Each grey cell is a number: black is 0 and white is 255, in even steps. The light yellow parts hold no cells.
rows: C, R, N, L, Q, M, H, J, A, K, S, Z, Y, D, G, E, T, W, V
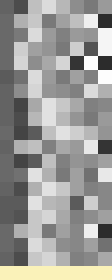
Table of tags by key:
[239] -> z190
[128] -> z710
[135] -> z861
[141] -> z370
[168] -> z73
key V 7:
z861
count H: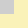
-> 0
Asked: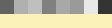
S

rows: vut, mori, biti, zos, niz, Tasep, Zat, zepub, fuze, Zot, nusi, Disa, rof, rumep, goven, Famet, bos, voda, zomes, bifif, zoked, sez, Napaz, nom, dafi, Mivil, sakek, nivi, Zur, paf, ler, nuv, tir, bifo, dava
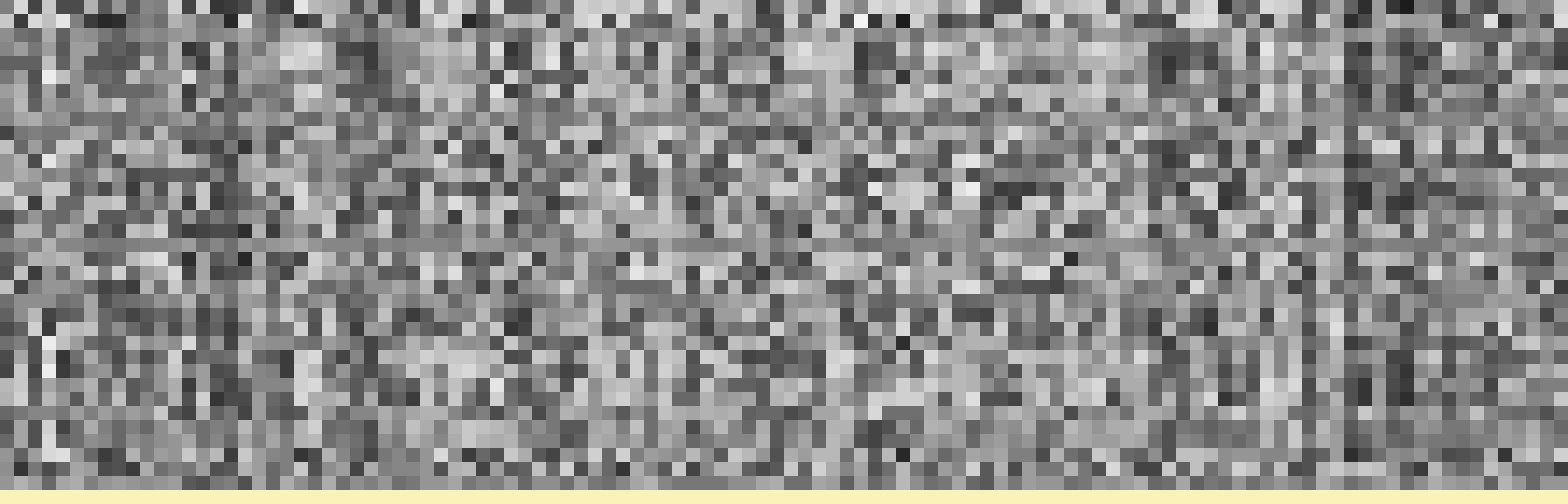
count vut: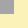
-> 4
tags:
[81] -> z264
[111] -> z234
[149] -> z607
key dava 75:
z607
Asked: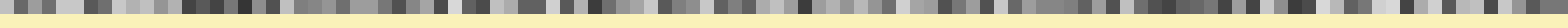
nusi
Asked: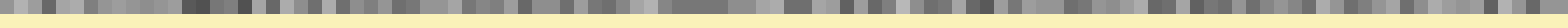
dava
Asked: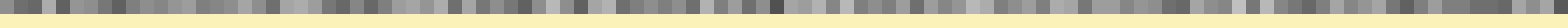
biti
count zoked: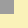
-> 4
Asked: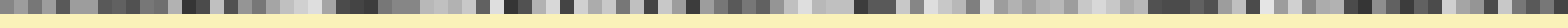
zos

